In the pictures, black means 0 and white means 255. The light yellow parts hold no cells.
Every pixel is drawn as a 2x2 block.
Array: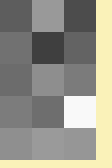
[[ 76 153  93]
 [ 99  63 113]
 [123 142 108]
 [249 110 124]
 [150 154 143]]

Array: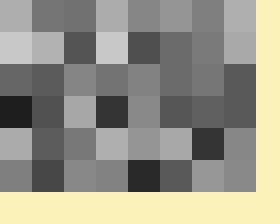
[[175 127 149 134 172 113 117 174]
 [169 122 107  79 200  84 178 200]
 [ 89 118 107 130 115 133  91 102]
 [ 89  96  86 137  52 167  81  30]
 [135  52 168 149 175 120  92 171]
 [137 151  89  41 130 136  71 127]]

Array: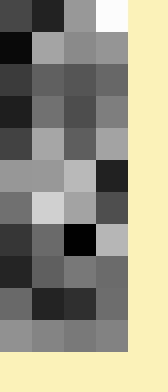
[[252 152  34  71]
 [149 138 164   9]
 [103  85  96  59]
 [126  77 113  30]
 [163  94 166  66]
 [ 33 185 152 151]
 [ 78 163 208 112]
 [182   1 106  54]
 [107 120  95  36]
 [109  47  35 105]
 [130 121 132 145]]

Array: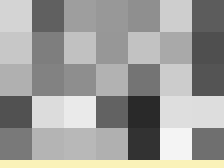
[[ 92 206 143 152 158  96 212]
 [ 79 169 194 151 193 126 199]
 [ 84 204 116 178 142 130 176]
 [221 222  41  98 234 220  81]
 [111 244  50 176 184 180 121]]

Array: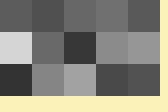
[[ 89 112 103  80  92]
 [150 139  55 105 213]
 [ 82  73 162 133  51]]

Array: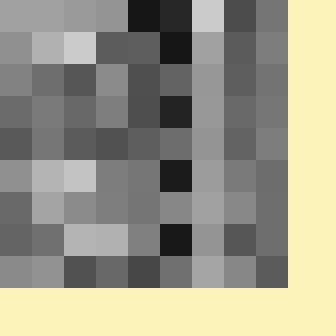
[[117  76 203  39  23 147 154 161 161]
 [124  91 160  23  94  92 202 177 145]
 [115  94 151  98  79 139  85 110 129]
 [119 105 152  35  77 126 104 121 107]
 [124  99 147 109  94  81  91 118  89]
 [109 121 156  28 119 124 195 180 144]
 [110 136 161 135 116 127 140 163 105]
 [110  85 148  24 128 177 180 112 100]
 [ 90 135 166 111  71 103  81 146 138]]
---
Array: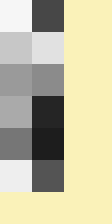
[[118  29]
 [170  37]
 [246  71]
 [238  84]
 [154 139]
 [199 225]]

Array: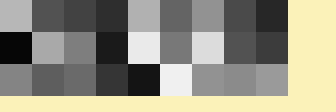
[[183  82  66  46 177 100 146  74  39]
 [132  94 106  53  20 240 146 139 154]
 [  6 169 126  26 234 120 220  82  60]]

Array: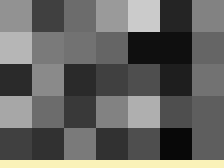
[[ 64  49 122  49  78   8  94]
 [146  64 108 154 203  36 130]
 [167 108  57 130 175  78  94]
 [182 122 114 101  15  15 101]
 [ 42 138  42  64  78  30 114]]

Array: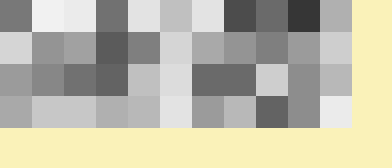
[[155 135 113  99 192 220 106 106 206 141 184]
 [213 148 161  91 127 213 169 148 127 155 206]
 [169 199 199 176 184 227 155 184  99 141 235]
 [120 241 235 113 227 192 227  76 106  54 176]]

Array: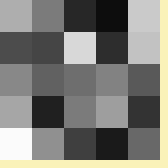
[[166  32 123 158  51]
 [ 76  69 216  45 194]
 [136  97 110 130  89]
 [174 123  39  13 202]
 [251 144  63  26 104]]

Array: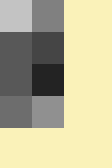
[[ 88  35]
 [ 88  69]
 [195 128]
 [109 144]]

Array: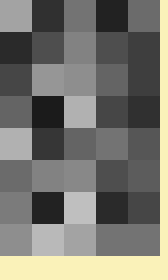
[[100  27 177  70  48]
 [123  34 191  42  70]
 [163  48 115  34 107]
 [177  54 100 115  86]
 [ 42  78 130  78  62]
 [107 130 136  78  92]
 [ 70 150 142 100  62]
 [142 185 163 115 115]]
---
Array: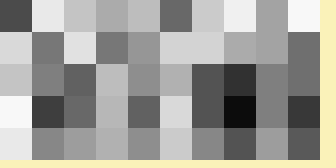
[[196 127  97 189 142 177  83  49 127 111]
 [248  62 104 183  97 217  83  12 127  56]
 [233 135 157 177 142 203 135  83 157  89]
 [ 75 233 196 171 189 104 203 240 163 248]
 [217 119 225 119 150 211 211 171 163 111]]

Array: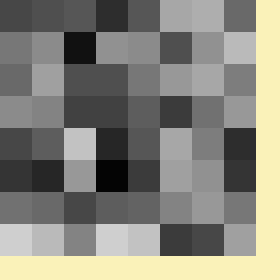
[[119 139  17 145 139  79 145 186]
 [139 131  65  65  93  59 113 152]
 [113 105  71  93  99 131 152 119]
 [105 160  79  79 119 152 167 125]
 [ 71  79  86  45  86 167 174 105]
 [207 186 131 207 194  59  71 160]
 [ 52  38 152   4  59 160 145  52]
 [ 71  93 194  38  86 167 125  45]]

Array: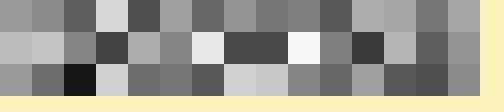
[[153 109  22 209 109 117  88 209 201 133 102 159  88  80 139]
 [153 139  94 216  80 159 102 147 117 125  88 173 166 117 166]
 [188 195 133  66 173 133 232  72  72 246 125  58 181  94 147]]

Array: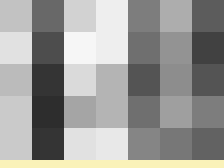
[[202  45 165 180 111 159 125]
 [194 104 210 238 125 173  92]
 [187  52 218 180  84 141  84]
 [202  52 225 232 133 119  98]
 [225  77 246 238 111 147  65]]

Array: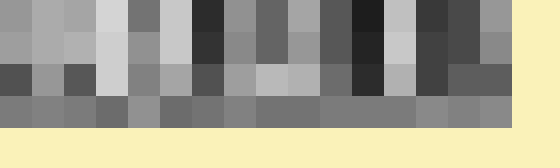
[[ 81 151  87 206 129 165  81 158 185 177 108  44 177  65  93  93]
 [123 129 123 108 145 108 115 129 115 115 123 123 123 137 129 137]
 [151 171 165 212 115 200  44 145 100 165  87  29 192  57  73 151]
 [158 171 177 206 145 200  51 137 100 151  87  36 200  65  73 137]]

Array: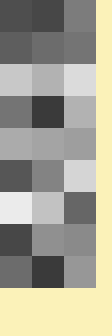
[[235 194 102]
 [ 94 108 116]
 [ 78  71 124]
 [ 71 144 138]
 [108  58 151]
 [171 164 158]
 [116  58 178]
 [ 86 131 213]
 [200 178 219]]

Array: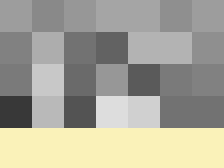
[[ 56 185  83 221 208 114 114]
 [122 200 106 151  90 122 129]
 [129 173 114  98 179 179 143]
 [157 137 151 165 165 143 157]]

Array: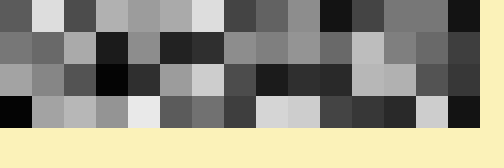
[[ 91 221  76 177 156 170 221  68  98 141  19  68 119 119  19]
 [163 134  83   4  47 156 205  76  27  47  41 183 177  83  55]
 [119 105 170  27 141  34  47 141 127 148 105 189 127 105  62]
 [  4 163 183 148 233  91 113  62 213 205  68  55  41 205  19]]
